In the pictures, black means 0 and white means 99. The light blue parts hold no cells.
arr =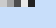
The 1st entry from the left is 79
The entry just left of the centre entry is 63
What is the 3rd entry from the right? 30

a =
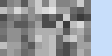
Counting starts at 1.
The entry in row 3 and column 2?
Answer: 46
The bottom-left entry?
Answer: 51
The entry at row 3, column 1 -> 29
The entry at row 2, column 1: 74
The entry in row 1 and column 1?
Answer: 35
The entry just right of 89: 62
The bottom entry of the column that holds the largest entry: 74
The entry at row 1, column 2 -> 51
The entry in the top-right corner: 46
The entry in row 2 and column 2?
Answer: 62
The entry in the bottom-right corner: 56
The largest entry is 89
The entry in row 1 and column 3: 56
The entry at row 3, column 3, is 51

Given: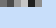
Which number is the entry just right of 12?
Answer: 55
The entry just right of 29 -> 61

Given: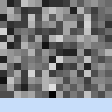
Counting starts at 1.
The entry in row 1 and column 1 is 58
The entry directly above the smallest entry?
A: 87
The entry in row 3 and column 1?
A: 13
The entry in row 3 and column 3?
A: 58
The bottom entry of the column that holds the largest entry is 1
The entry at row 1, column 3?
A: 24
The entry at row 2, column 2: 69
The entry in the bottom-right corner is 52
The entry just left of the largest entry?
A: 69
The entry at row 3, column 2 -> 64
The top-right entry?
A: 41
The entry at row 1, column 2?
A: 13
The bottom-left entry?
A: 30
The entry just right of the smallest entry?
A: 64
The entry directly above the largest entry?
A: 64
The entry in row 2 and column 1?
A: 58

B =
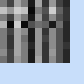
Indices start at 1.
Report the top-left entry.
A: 48
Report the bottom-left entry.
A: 43
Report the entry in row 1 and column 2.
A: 26
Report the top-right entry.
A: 15
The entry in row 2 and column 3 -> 80
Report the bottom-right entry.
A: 15
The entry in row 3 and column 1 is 48
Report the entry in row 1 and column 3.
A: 64
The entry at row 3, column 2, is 26
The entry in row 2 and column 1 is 75

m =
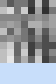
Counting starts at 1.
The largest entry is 89
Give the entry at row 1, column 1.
58
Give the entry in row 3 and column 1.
52
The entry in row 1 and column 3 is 46
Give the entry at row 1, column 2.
35
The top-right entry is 68
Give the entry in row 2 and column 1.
74
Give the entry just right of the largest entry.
46
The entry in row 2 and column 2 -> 84
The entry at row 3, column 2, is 52
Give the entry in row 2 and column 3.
46
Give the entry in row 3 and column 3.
52
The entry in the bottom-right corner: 40

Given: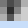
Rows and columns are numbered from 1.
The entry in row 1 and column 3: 40
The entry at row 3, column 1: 68
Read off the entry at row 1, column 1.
46
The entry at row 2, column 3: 51
